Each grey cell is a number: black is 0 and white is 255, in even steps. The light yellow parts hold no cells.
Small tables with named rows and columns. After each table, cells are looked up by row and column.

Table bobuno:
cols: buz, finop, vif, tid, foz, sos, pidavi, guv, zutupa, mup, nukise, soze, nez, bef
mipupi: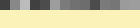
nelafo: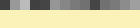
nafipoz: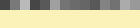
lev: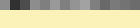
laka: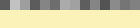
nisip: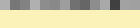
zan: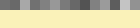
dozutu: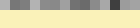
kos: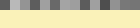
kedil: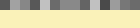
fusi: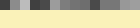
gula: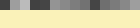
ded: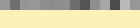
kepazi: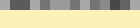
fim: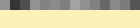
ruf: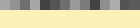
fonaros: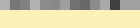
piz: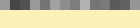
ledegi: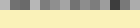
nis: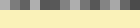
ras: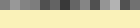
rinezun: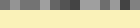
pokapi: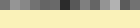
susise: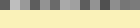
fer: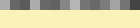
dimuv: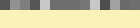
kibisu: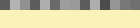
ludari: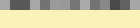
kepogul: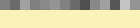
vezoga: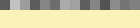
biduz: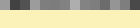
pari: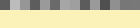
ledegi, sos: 143
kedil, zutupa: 100
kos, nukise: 78
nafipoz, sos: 160
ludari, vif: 89
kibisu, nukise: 76
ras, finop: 152
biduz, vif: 82

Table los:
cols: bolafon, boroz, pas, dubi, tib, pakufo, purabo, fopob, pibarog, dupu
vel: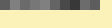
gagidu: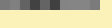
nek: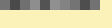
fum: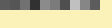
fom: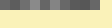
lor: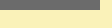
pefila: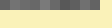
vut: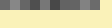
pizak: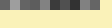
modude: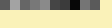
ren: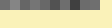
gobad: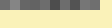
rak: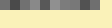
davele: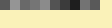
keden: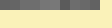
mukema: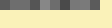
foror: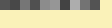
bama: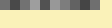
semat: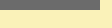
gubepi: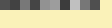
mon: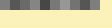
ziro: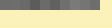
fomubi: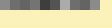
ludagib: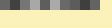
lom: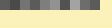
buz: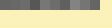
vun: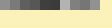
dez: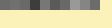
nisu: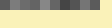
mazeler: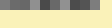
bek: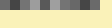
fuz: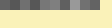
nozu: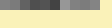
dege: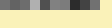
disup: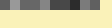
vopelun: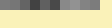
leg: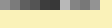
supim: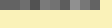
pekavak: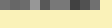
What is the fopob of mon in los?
115
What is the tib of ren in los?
104
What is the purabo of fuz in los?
96
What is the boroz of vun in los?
122
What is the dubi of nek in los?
142
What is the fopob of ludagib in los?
92
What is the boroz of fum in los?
86
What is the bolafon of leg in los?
145
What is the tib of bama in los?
82
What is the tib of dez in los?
119
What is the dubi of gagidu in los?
66
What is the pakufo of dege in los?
129
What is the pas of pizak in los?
100
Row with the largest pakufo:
ludagib

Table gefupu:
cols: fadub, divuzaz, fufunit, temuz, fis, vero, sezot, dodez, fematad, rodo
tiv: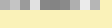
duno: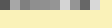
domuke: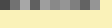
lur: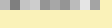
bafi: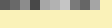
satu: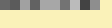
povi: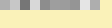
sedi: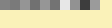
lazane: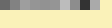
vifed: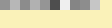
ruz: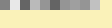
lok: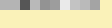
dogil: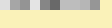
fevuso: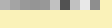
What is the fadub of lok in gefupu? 180
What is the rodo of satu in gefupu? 142
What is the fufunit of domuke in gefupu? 167
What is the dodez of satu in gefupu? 187
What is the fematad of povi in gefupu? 229
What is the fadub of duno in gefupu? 86
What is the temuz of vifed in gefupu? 177
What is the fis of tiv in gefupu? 135
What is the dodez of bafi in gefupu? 122
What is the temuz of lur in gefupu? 205
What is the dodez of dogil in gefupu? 189

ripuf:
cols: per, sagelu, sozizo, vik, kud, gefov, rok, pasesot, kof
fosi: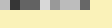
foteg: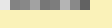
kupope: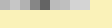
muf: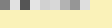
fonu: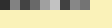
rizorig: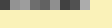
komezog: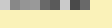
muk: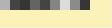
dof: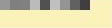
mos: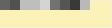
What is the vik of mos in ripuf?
190
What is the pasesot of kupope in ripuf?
211
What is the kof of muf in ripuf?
222
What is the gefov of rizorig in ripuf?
143
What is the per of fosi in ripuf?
189
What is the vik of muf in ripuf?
228
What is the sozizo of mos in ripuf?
190

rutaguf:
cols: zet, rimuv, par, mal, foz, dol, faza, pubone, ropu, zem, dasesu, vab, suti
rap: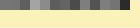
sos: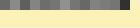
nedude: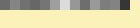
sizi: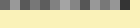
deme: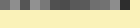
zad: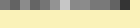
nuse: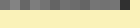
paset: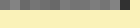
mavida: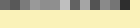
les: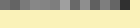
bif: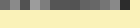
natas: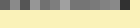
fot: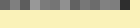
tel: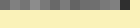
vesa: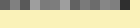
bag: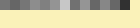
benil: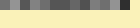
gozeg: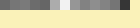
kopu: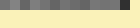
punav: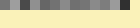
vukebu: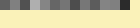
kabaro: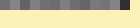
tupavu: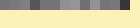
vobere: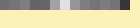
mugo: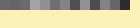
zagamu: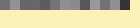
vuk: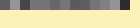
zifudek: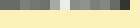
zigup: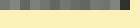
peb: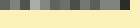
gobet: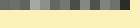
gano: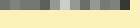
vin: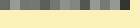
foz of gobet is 142
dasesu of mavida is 138
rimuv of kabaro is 133
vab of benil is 147
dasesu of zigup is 115
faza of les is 159
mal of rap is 164
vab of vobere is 116
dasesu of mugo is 131
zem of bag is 103
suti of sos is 49
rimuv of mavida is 88
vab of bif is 137
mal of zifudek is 117
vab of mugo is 102
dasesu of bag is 135
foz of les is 132

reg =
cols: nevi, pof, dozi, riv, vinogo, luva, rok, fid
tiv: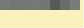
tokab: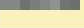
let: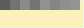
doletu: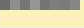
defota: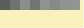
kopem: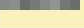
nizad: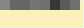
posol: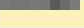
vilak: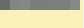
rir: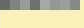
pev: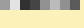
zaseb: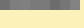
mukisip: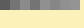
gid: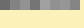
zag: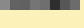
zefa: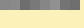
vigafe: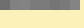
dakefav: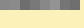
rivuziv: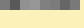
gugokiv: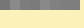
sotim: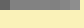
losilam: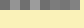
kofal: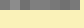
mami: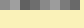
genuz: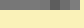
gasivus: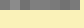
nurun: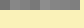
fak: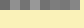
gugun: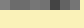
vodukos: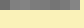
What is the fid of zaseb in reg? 130
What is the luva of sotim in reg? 129
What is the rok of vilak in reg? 126
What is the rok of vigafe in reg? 121
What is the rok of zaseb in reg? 118
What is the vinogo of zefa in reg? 134
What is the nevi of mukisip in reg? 92
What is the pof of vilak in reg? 132
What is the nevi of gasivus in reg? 122
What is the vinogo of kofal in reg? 126
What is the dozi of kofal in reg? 113
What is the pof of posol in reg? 117

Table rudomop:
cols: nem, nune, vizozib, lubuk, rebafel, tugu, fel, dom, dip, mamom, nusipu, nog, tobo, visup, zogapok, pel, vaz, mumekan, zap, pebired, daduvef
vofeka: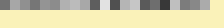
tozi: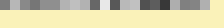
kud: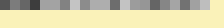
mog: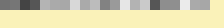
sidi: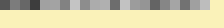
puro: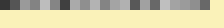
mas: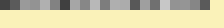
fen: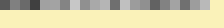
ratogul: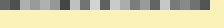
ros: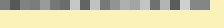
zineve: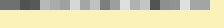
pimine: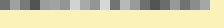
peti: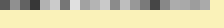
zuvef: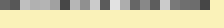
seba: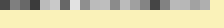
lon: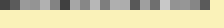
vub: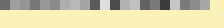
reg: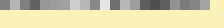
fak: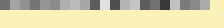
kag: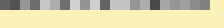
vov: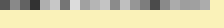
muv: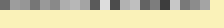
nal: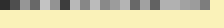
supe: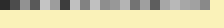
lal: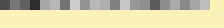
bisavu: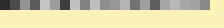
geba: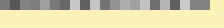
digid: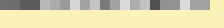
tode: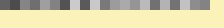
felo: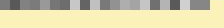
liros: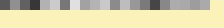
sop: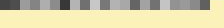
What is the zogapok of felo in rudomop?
197
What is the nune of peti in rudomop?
144
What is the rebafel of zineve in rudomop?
184
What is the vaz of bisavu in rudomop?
167
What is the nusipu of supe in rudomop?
142
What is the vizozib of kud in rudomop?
102
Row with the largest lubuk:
zuvef

